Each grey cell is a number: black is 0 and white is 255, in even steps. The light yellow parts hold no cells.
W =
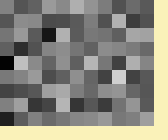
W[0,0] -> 130
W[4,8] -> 65
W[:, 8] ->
[81, 177, 95, 134, 65, 207, 148, 115, 120]
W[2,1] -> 153
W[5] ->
[121, 132, 154, 77, 96, 143, 101, 66, 207, 66, 88]
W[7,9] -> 149
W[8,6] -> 138
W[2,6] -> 120
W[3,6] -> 97
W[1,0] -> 85
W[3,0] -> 96
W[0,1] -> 84
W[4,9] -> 175
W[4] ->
[3, 191, 138, 100, 144, 95, 181, 119, 65, 175, 133]
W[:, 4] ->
[137, 77, 177, 141, 144, 96, 169, 181, 119]
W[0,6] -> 147
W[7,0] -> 128
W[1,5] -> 90
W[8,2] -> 129
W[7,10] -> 89
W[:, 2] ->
[97, 137, 90, 82, 138, 154, 87, 54, 129]
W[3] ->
[96, 46, 82, 133, 141, 117, 97, 140, 134, 123, 105]
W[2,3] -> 22

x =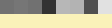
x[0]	113
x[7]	225
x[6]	79
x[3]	50

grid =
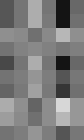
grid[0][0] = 86
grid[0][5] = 104
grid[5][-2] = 85
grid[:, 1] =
[117, 117, 138, 130, 117, 125, 121, 143, 138, 125]
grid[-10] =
[86, 117, 173, 117, 20, 104]
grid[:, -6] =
[86, 86, 143, 115, 72, 115, 100, 172, 157, 115]
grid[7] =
[172, 143, 100, 141, 215, 151]
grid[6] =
[100, 121, 161, 121, 53, 112]
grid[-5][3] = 125
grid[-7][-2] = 118
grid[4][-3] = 117

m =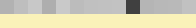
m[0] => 178
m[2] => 200
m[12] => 185

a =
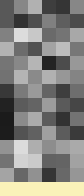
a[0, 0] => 88
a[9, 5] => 58
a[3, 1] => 108
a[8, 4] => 50
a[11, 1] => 210
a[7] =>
[34, 91, 100, 156, 90, 70]
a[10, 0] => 147
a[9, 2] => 97
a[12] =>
[164, 103, 145, 53, 104, 150]
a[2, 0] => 129
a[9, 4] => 92
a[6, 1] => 122
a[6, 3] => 100
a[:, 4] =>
[53, 94, 116, 189, 76, 151, 62, 90, 50, 92, 159, 100, 104]
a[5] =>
[114, 180, 138, 177, 151, 132]
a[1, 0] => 88
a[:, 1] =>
[135, 50, 220, 108, 136, 180, 122, 91, 139, 83, 220, 210, 103]
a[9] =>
[28, 83, 97, 160, 92, 58]
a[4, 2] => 181
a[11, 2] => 202
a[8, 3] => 91

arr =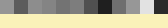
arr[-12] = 149
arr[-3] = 151
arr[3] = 132
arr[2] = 141

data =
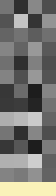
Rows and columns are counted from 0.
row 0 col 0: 117
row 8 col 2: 202
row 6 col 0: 55
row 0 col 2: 136
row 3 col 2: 153
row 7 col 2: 36
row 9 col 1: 47
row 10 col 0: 55
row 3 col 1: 100
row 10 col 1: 87
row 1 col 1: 196
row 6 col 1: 107
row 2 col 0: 100
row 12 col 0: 131

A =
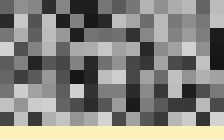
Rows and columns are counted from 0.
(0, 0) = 100
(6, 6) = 51
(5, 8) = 205
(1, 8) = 189
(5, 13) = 147
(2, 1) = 174
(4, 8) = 145
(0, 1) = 143
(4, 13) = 61
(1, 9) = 165
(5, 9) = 72
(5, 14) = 176
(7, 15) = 75
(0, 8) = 90
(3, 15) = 25
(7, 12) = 58
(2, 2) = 95
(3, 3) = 181
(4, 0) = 92
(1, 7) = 41
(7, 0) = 193
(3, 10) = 40
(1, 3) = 191
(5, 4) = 81
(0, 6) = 30
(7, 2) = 203
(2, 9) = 50
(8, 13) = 202
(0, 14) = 100
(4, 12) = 74
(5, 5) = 23
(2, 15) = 28
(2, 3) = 188
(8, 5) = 149
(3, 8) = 161
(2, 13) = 156
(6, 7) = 126

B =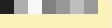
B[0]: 32
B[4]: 152
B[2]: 247

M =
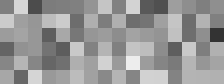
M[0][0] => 127
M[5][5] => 188
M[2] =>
[156, 164, 151, 94, 168, 119, 150, 156, 141, 163, 154, 148, 193, 110, 143, 51]
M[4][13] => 181
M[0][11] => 80
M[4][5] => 175
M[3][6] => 130
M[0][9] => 211
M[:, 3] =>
[124, 189, 94, 115, 102, 153]
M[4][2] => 134
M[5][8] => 180
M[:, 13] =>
[142, 109, 110, 201, 181, 180]
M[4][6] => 160
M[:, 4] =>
[126, 204, 168, 93, 112, 161]
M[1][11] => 160
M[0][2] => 76
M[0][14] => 127
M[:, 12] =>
[158, 197, 193, 94, 122, 131]
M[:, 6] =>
[148, 175, 150, 130, 160, 161]
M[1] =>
[203, 159, 150, 189, 204, 109, 175, 125, 176, 110, 116, 160, 197, 109, 179, 128]
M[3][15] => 177
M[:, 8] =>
[129, 176, 141, 128, 154, 180]

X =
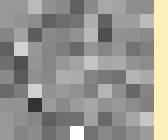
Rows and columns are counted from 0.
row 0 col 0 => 152
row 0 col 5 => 95
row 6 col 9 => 103
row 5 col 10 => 169
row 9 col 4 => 129
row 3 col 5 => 105
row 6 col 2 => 208
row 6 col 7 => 180
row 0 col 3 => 144
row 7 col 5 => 155
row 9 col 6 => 114
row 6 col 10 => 132
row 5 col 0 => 137
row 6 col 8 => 142
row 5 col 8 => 114
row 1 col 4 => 109
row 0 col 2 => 185
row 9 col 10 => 156
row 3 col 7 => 134
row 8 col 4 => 111
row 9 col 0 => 153
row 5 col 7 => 122
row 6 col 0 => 106
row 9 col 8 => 123
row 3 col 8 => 150
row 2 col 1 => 162
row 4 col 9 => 146
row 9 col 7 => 136
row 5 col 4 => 173
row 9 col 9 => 141
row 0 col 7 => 168
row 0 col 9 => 142
